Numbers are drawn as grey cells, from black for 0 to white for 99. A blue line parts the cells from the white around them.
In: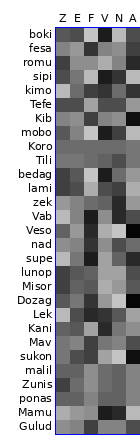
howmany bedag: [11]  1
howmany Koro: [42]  5

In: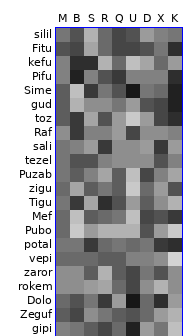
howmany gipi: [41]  1
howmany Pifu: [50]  5

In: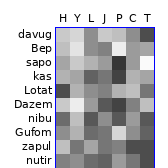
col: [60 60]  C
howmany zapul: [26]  0
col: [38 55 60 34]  L
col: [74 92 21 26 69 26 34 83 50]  P
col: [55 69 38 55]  L

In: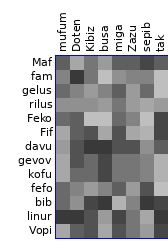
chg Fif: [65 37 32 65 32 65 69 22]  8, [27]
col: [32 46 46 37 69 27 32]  miga
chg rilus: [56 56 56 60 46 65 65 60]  6, [60]
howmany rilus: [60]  3

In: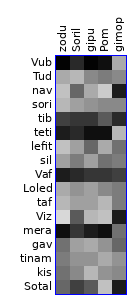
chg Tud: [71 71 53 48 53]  1, [66]
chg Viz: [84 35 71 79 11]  4, [75]

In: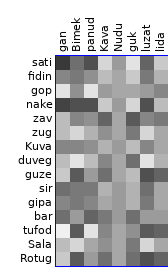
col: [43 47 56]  Bimek
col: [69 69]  guk
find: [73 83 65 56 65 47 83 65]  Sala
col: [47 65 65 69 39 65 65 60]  lida
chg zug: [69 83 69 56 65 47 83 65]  1, [73]
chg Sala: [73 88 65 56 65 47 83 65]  2, [83]
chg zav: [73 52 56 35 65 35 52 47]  4, [39]

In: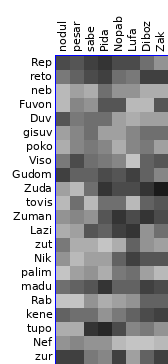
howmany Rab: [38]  2
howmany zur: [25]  4
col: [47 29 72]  Nopab
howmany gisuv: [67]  0
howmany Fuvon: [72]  3
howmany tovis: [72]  3
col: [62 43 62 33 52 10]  Zak

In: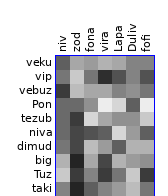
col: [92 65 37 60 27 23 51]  vira
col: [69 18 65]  vira

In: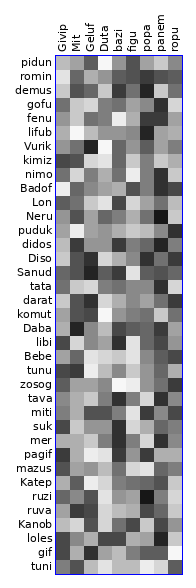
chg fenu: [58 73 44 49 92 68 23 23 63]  2, [78]
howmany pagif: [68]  3

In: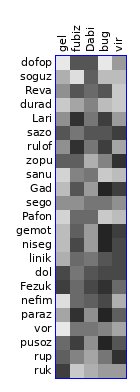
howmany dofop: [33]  2
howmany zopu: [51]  1
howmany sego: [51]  0

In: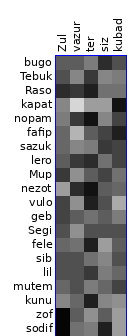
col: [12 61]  ter
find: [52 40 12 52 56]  kunu
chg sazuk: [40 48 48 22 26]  2, [52]
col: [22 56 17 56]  vazur
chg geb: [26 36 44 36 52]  5, [48]
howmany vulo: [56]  1
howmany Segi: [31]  4

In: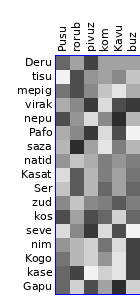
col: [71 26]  rorub
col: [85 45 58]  kom
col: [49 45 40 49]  buz
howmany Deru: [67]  0
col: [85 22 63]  pivuz
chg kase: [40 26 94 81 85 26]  5, [89]

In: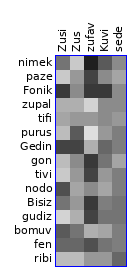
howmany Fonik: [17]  0
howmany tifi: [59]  3
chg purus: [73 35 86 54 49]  4, [59]
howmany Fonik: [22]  3

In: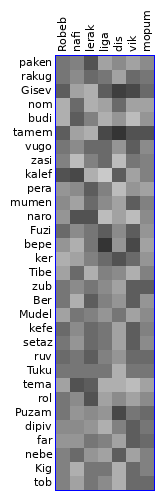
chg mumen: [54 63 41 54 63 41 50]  6, [36]
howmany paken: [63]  2
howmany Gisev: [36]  2
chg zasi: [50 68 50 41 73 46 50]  2, [73]
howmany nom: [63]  3
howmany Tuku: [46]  6
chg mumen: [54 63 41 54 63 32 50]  6, [36]

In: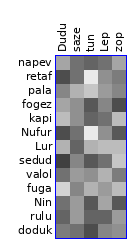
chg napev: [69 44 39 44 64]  1, [64]
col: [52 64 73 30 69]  Dudu
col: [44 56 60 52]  Lep
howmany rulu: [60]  2
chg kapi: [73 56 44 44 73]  3, [39]
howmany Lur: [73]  2

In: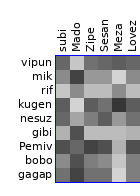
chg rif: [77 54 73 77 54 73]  4, [73]
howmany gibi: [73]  3

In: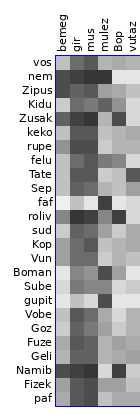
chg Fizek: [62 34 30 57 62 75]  4, [62]
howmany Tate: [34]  3
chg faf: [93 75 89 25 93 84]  5, [89]
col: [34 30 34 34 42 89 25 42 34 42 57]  mus
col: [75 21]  gir
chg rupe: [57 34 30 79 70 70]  2, [30]

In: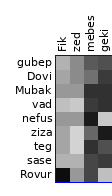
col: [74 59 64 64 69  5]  Fik
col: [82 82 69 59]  zed
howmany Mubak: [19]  2
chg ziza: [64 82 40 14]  4, [10]
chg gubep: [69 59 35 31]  2, [54]
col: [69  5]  Fik

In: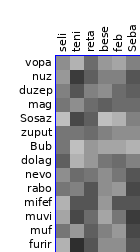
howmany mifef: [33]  4
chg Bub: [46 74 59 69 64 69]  4, [64]
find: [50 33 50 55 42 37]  duzep
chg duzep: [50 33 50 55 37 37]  5, [42]
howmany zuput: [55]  2

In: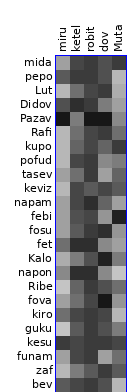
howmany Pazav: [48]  1
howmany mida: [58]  0
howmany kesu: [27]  2
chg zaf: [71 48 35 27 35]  4, [23]
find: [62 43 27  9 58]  fova
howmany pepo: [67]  0

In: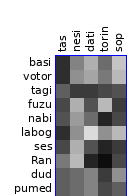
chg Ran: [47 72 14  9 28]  4, [5]
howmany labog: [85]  1
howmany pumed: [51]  1
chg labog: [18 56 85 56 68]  5, [72]
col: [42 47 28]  torin
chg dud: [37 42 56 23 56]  3, [51]

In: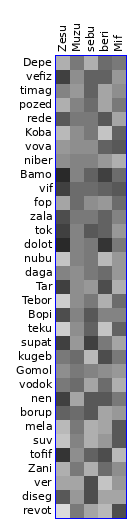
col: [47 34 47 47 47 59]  sebu
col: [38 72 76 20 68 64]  Zesu
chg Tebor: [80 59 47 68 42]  2, [55]
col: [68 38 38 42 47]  sebu
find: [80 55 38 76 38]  teku
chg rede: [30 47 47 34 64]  1, [34]

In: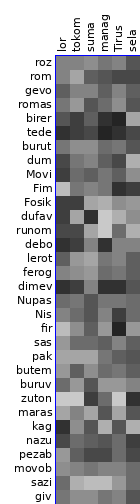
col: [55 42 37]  tokom
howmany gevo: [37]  3
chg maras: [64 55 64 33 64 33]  2, [51]
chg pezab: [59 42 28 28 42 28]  2, [37]
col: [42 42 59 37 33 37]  sela

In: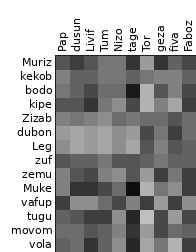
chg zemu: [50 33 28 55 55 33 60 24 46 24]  4, [50]
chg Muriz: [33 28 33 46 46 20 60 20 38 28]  2, [24]
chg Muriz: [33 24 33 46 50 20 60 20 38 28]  5, [46]
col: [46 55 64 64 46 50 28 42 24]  Tum

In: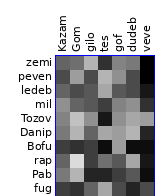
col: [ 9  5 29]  veve
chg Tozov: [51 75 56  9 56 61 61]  6, [65]
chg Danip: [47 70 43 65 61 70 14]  3, [39]
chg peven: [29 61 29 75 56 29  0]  4, [70]
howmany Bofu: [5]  3

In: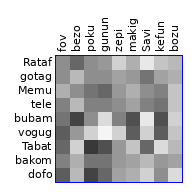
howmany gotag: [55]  3
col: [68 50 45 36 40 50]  fov
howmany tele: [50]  4
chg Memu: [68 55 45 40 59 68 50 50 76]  7, [55]
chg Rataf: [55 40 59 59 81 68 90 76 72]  3, [55]
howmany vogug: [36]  3

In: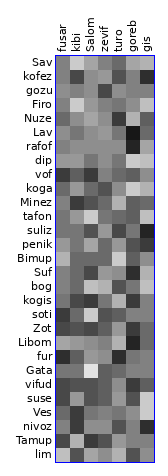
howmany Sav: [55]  0
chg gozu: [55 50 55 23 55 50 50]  4, [28]
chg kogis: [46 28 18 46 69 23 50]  3, [23]
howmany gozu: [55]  3

